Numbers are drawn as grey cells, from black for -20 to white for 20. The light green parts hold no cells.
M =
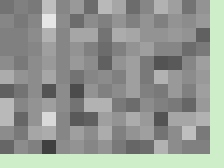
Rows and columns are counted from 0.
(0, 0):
-2
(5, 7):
2
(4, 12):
-6
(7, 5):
-2
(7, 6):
8
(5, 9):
5
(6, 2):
2
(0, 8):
6
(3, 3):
5
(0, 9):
-3
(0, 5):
4
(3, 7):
-3
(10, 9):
-4
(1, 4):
2
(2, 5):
6
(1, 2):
1
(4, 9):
5
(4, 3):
4
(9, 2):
6
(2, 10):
3
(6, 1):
-2
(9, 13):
10
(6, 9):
5
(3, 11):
1
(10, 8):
-1
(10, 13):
0
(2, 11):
3
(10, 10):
-3
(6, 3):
-7
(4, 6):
2
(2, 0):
0
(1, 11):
0
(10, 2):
0
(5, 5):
-2

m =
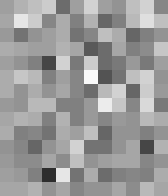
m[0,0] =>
5
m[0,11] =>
1
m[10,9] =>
6
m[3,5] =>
6
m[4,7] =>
-3
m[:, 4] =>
[-3, 7, 7, 8, 13, 5, 6, 0, 8, 7, 6, 2, 16, 6]
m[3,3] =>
5
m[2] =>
[4, -2, 3, 5, 7, -2, 1, 10, 7, -4, 0, 3]
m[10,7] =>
-2
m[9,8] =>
3
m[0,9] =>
10
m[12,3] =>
-13
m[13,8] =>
6
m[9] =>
[7, 0, 1, -2, 7, 5, 10, -4, 3, 3, 0, 3]
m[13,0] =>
6
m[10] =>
[3, 1, -4, 3, 6, 13, -2, -2, 3, 6, -9, 8]
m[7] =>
[4, 3, 9, 9, 0, 0, 4, 17, 11, 1, 14, -1]
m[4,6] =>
12
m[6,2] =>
7
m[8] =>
[6, 8, 7, 0, 8, 0, 4, 1, 4, 3, 9, 7]
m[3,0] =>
7
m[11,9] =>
6
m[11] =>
[4, 2, 2, 6, 2, 10, 3, 5, 6, 6, 1, 3]
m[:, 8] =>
[3, 0, 7, 6, -1, -2, 13, 11, 4, 3, 3, 6, 0, 6]
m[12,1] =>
4
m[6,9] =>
-4
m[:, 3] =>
[12, 1, 5, 5, -9, 0, 3, 9, 0, -2, 3, 6, -13, 3]
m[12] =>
[5, 4, 0, -13, 16, -2, 7, -3, 0, 1, 0, 7]
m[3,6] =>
-6

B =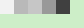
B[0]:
18
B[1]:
9
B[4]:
-10
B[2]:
11

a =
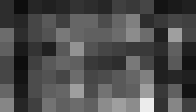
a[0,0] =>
-13
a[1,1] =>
-14
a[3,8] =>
-10
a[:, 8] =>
[-10, -4, -3, -10, -13, -6, -6, 5]
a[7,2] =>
-10
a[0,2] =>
-14
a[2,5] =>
-4
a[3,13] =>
-15
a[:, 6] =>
[-13, -4, -5, -7, -11, -9, -8, -5]
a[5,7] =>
-8
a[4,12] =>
-6
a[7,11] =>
-12
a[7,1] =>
-14
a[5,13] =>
-15
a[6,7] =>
-2
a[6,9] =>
-5
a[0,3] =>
-15
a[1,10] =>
-13
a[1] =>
[-13, -14, -9, -6, -10, -4, -4, -8, -4, 0, -13, -11, -9, -10]
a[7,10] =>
17
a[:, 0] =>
[-13, -13, -3, -5, -9, -9, -4, 1]
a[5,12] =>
-14
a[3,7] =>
-9
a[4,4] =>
-4
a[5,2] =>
-8
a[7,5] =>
-3
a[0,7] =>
-14
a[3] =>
[-5, -16, -12, -15, -6, 3, -7, -9, -10, -11, -11, -13, -5, -15]
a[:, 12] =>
[-16, -9, 5, -5, -6, -14, -5, 1]
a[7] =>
[1, -14, -10, -2, -5, -3, -5, 2, 5, 2, 17, -12, 1, -10]
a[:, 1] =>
[-18, -14, -13, -16, -18, -17, -16, -14]
